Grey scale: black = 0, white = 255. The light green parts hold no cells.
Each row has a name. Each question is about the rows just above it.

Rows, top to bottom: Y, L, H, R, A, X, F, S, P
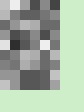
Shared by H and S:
[149]
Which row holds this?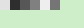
A
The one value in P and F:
[149]
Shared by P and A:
[87]
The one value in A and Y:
[238]

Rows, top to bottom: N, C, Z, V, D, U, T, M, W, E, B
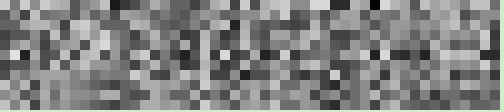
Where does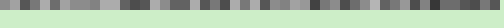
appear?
E
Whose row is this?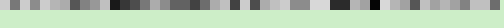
N
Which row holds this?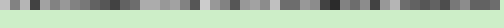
B

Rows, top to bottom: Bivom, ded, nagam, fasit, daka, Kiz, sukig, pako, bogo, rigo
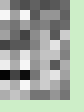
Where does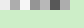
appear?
sukig
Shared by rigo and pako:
[117]
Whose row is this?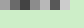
fasit
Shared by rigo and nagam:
[117]
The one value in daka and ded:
[88]

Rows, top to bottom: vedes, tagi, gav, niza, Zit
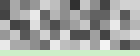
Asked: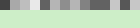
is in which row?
tagi
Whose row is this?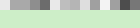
Zit
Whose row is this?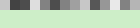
gav
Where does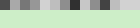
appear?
vedes

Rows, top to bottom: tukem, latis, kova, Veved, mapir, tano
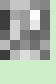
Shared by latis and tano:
[60]
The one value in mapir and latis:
[165]
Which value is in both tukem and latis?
[155]

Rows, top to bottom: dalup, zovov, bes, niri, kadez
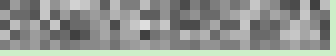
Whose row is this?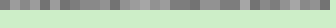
kadez
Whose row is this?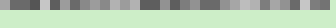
zovov

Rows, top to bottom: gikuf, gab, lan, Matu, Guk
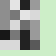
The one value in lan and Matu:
[154]
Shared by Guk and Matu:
[34]
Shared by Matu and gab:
[120]
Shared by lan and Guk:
[217]
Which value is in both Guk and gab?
[217]
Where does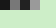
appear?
Matu

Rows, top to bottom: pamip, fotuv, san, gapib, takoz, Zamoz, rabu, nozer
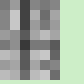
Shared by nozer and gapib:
[187]
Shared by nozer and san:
[199]

